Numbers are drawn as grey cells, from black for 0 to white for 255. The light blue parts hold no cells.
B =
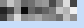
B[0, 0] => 135
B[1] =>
[35, 68, 151, 10, 101, 79, 99, 122, 198, 178, 240]
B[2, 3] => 137
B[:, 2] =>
[159, 151, 219]
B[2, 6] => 137
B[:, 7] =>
[74, 122, 133]
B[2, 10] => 142

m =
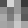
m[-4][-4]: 82
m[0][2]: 152
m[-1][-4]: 165
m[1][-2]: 152
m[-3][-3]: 116
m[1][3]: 97

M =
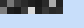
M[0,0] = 46
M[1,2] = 23
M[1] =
[124, 29, 23, 58, 216, 30, 55, 40, 44]
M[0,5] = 25
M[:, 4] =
[31, 216]

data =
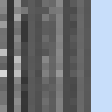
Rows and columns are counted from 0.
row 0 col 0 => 139
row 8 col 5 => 82
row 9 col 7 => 101
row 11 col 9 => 76
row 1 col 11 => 101
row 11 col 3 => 53
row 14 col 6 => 110
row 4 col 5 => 81
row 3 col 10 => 73
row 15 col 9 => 76
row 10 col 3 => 66
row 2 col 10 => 87
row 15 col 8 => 128
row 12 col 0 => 101
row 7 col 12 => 87
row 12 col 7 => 97
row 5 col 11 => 104
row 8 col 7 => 103
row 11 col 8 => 123
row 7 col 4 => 93
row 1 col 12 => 87
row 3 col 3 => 55
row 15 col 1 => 53
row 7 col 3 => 69
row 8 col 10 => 91
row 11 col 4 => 89
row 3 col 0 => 157
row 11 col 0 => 106
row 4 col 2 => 112
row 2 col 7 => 100
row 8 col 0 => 109
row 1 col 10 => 76
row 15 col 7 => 92
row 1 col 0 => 134
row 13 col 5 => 81
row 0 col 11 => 105
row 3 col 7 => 92
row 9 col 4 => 89
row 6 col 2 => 123
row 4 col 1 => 54

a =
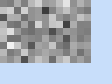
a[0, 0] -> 132
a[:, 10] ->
[145, 155, 150, 173, 146, 150, 171, 163, 139]
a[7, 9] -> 125
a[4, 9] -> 157
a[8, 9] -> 202
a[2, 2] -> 172
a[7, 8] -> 152
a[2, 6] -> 146
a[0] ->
[132, 125, 171, 128, 184, 209, 156, 162, 192, 228, 145, 177, 152]
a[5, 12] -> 139
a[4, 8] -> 128
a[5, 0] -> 186
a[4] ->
[195, 222, 153, 121, 112, 129, 134, 80, 128, 157, 146, 130, 125]
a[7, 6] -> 168
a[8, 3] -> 81
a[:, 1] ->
[125, 207, 175, 122, 222, 114, 241, 124, 143]
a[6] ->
[123, 241, 200, 145, 88, 164, 155, 196, 125, 109, 171, 154, 160]
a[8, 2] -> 168
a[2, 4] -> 146
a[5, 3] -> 145
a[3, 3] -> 161
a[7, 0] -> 185
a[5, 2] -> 114
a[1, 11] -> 136
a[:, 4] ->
[184, 146, 146, 110, 112, 136, 88, 140, 155]
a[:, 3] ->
[128, 208, 112, 161, 121, 145, 145, 201, 81]
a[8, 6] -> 174

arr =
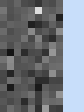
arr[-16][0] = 90
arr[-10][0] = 103
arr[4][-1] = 139
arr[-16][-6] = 76
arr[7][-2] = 151
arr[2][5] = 79
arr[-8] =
[115, 140, 81, 94, 86, 66, 123, 100, 103]
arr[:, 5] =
[54, 221, 79, 45, 78, 128, 112, 77, 66, 117, 78, 44, 26, 62, 61, 48]
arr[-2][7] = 105
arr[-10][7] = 128
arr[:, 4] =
[71, 106, 112, 32, 137, 73, 87, 74, 86, 89, 54, 95, 76, 113, 90, 115]
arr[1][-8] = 82
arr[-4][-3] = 93
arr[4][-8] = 78
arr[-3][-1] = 147
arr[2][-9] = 102
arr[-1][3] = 73
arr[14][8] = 109
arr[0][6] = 82
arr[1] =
[118, 82, 91, 96, 106, 221, 97, 92, 104]
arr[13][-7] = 90
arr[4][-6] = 92
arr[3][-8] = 99
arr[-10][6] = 90
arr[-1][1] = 108
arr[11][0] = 71
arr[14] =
[87, 74, 86, 43, 90, 61, 110, 105, 109]

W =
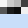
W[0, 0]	245
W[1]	[85, 27, 13, 240]
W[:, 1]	[203, 27]
